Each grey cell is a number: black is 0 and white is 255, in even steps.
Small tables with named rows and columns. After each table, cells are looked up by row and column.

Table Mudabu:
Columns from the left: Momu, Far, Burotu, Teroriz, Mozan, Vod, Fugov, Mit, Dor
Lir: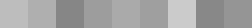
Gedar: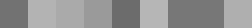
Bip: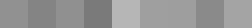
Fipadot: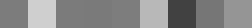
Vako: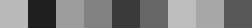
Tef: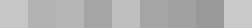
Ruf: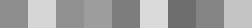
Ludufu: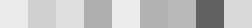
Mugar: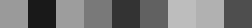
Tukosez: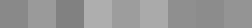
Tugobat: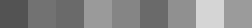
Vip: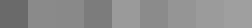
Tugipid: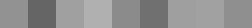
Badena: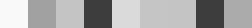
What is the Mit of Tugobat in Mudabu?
213
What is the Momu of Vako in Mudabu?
185
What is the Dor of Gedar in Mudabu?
175
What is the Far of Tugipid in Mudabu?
101
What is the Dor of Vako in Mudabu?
87
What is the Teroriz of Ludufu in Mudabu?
174
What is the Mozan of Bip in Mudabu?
182
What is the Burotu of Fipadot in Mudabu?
123
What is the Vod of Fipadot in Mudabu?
184
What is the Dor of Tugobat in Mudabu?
155
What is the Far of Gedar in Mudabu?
179
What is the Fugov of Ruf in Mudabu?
110
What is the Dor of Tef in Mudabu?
201
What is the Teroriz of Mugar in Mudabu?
121
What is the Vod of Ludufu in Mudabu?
178
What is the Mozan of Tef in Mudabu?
191
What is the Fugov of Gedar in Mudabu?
119
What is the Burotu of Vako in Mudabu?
156
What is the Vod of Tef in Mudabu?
165
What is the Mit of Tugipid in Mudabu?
161

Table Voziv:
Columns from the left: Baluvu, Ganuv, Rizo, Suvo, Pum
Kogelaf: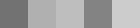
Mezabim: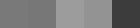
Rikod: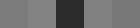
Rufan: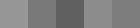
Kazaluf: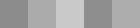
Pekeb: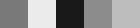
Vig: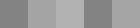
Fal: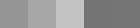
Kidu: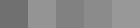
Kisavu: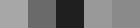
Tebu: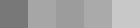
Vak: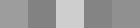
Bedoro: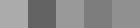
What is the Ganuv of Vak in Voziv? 130
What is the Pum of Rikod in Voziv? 120
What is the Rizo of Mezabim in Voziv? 156
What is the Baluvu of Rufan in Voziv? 150
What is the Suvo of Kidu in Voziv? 139
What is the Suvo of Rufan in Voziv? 140
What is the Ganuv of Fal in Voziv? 166
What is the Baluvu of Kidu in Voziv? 112
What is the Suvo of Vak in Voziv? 132
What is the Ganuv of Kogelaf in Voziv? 176
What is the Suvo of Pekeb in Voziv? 141
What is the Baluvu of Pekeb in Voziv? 121
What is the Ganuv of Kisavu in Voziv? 106
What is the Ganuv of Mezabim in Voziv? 119
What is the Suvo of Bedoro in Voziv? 125
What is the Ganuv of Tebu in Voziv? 166
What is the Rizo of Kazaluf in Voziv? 201
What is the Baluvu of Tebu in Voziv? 120

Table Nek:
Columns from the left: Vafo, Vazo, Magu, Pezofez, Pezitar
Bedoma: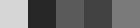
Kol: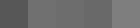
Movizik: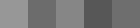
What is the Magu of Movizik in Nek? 134
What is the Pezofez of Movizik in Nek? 87
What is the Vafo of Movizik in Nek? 151
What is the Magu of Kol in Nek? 109
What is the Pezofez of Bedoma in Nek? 66
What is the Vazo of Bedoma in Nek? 39
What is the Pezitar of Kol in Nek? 126
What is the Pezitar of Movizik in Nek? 110
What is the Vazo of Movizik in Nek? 108
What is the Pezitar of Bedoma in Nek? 122
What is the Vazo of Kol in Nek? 112
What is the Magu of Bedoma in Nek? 90
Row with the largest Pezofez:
Kol

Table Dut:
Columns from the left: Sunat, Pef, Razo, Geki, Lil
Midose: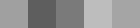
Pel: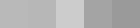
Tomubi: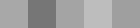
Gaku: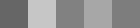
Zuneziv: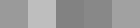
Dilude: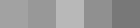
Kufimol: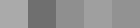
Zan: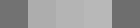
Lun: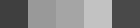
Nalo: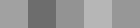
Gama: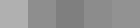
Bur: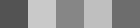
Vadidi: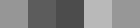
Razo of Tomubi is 164
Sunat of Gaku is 102
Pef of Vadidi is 92
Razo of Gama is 127
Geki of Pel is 164
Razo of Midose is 122

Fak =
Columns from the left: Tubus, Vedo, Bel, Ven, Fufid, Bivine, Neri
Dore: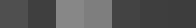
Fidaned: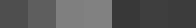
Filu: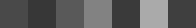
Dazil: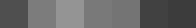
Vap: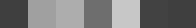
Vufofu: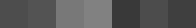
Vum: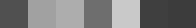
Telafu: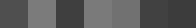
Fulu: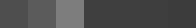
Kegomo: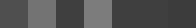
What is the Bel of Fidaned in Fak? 127
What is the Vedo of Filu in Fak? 55
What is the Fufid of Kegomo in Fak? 63
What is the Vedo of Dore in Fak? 63
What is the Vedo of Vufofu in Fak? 83
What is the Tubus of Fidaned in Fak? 78
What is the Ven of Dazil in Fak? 121
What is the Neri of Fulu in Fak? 60

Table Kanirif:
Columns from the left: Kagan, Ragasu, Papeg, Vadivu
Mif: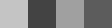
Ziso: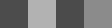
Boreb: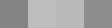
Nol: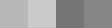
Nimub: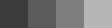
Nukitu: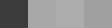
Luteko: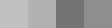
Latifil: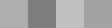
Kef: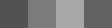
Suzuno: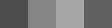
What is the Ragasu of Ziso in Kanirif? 178
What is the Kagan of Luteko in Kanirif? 192
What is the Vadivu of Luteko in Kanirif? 142
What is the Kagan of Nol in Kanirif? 184
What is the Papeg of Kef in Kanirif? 168
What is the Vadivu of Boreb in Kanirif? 141
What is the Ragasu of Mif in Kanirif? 67
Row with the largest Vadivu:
Nimub

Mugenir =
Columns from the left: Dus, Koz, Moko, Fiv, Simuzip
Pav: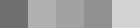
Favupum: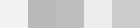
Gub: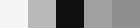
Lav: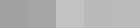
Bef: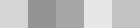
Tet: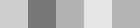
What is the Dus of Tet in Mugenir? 206
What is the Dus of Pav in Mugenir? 112
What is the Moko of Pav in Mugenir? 162
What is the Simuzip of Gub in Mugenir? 142
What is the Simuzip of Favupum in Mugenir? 203
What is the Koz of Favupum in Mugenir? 184
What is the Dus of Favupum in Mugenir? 242
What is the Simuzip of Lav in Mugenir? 188
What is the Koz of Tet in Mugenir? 119
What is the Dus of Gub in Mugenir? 245

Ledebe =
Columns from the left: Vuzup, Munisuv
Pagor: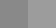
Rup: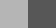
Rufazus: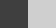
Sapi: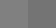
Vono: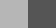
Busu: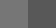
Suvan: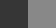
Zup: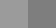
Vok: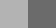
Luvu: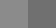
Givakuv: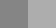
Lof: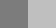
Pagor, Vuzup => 137
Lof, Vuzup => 124
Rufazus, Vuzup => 63
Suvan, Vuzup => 54
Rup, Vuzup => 181
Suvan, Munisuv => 136
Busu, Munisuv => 88
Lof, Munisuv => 191
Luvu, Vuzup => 139
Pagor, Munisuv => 156
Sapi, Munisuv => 116
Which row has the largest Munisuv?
Rufazus

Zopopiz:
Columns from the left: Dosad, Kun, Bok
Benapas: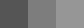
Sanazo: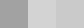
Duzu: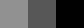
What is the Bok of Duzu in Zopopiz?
1
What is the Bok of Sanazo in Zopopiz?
202
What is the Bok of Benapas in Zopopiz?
150
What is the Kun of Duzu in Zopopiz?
87
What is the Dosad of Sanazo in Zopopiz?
162
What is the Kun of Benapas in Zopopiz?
125
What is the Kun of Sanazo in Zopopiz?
211
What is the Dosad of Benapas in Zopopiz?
85
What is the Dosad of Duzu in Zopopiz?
145
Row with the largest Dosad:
Sanazo

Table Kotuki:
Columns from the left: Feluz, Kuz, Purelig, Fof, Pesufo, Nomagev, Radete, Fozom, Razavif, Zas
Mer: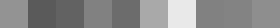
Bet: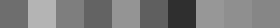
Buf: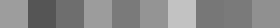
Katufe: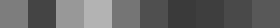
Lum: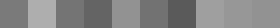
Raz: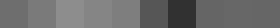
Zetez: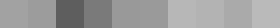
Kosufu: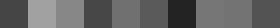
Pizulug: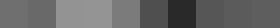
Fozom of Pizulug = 86
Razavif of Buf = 122
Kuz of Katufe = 68
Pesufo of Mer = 108
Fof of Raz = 133
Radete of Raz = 49
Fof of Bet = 99
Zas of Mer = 142
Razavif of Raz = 103
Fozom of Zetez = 179
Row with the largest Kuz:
Bet

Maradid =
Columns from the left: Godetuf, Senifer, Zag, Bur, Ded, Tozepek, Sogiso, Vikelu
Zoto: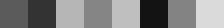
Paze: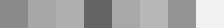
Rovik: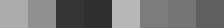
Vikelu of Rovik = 95
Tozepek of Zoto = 19
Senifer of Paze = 167
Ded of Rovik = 183
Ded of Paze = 168
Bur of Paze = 100
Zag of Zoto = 182
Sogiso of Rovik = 117
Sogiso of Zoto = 131
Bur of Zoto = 133
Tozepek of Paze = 184
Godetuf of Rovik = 172
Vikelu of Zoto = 218
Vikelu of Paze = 241
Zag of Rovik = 53
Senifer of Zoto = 51
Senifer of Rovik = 144

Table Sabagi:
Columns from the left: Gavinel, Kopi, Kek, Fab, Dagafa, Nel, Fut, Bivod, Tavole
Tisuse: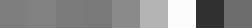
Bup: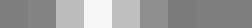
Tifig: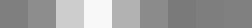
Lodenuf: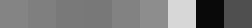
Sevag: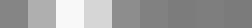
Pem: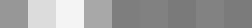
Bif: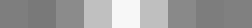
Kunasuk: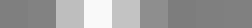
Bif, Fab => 192
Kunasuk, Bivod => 127
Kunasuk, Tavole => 128
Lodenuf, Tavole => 79
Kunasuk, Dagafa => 195
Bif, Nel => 191
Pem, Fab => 168
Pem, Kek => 244
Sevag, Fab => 214
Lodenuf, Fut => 215
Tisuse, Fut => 252
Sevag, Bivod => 126
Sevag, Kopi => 175
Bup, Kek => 188
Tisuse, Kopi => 129
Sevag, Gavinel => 133
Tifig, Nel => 139
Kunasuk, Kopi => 130
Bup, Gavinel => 126
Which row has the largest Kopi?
Pem

